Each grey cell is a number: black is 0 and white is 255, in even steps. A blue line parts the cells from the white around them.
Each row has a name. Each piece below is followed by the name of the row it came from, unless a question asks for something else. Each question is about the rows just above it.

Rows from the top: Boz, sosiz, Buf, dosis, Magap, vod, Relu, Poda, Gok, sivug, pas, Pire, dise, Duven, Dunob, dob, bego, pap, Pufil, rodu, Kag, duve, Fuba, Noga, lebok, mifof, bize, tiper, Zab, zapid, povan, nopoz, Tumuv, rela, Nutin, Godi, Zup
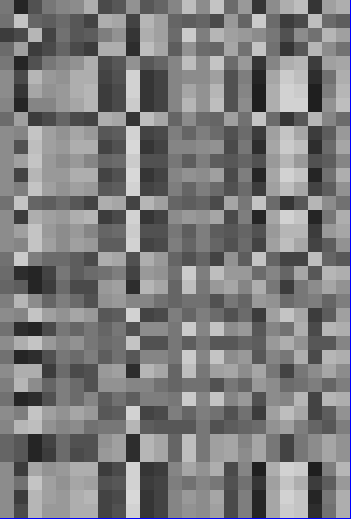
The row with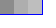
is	Boz
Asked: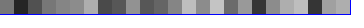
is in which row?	Boz
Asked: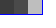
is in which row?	sosiz
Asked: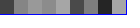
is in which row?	Godi

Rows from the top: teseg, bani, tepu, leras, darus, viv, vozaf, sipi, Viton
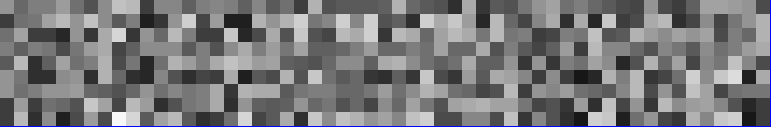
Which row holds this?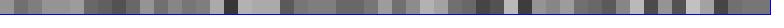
vozaf
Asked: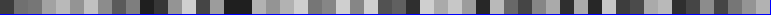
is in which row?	bani
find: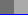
darus
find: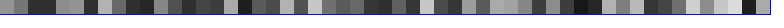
viv
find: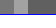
leras
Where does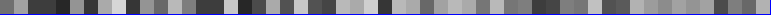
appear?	tepu

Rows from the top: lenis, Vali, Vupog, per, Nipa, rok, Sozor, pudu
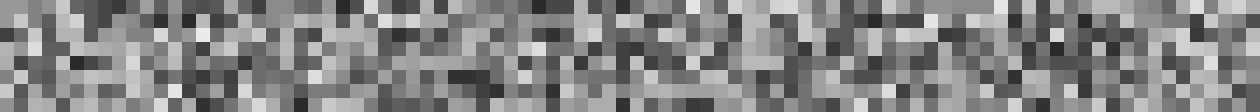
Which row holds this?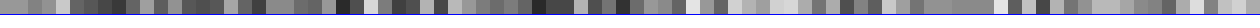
lenis
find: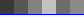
per
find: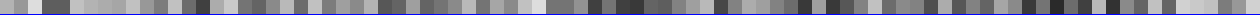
per
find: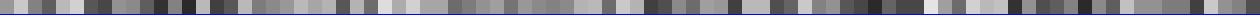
Vali
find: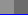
Nipa
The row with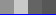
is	lenis
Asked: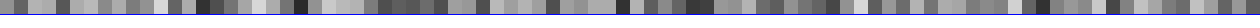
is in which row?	pudu

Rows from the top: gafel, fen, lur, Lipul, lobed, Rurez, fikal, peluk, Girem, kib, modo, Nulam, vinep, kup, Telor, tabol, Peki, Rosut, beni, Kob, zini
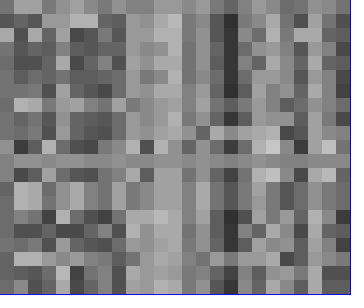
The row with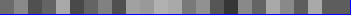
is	zini
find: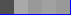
Kob
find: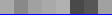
kib
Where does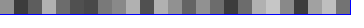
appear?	modo
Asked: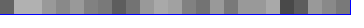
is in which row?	beni
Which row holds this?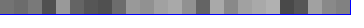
kib
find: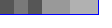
lur

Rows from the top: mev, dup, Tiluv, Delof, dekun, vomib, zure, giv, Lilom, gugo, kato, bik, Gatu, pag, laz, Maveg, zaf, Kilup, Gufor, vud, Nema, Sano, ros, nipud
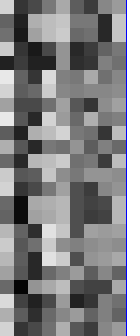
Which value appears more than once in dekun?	[33]
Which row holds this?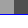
pag

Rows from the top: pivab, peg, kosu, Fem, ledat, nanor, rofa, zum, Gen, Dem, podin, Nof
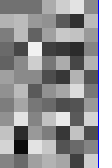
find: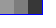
Dem
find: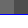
zum

